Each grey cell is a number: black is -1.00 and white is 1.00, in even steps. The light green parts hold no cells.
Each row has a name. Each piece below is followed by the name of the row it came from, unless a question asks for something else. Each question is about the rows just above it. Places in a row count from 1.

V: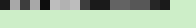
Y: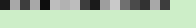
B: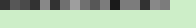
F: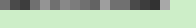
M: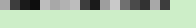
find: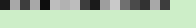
Y
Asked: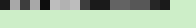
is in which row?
V
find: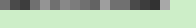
F

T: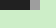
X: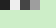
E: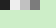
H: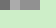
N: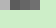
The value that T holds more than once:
[-0.74]
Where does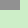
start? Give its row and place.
H, 3

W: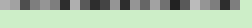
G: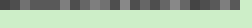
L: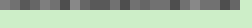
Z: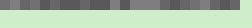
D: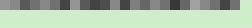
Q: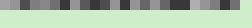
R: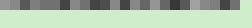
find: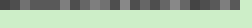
G
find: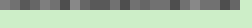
L

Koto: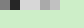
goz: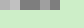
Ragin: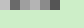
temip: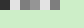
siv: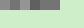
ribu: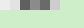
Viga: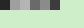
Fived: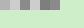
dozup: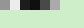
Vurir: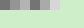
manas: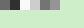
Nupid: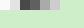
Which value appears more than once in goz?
[-0.01]
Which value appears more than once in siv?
[-0.09]
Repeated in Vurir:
[-0.09]

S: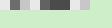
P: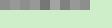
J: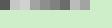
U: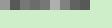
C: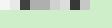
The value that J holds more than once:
[0.28]
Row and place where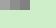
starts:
J, 4
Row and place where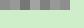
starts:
P, 3
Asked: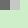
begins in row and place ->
S, 2
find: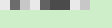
S
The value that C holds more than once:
[0.37]

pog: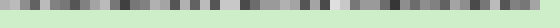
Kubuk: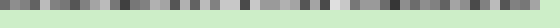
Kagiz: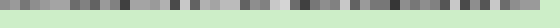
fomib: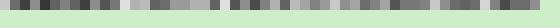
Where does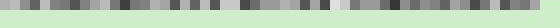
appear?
pog
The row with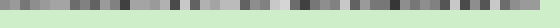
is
Kagiz
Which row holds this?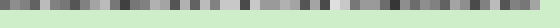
Kubuk
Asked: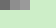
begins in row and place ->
Kagiz, 51

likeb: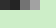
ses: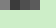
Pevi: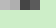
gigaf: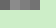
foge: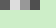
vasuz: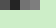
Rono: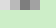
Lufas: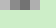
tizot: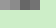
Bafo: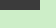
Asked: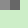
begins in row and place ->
tizot, 2
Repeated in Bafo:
[-0.54]
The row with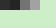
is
likeb

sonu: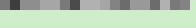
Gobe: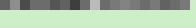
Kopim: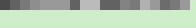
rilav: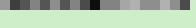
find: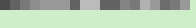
Kopim
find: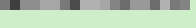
sonu
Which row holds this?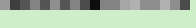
rilav

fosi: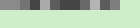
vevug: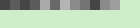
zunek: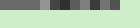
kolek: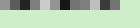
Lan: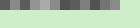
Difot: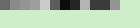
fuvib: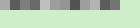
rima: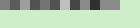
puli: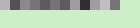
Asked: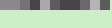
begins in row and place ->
fosi, 1
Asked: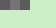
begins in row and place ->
puli, 5

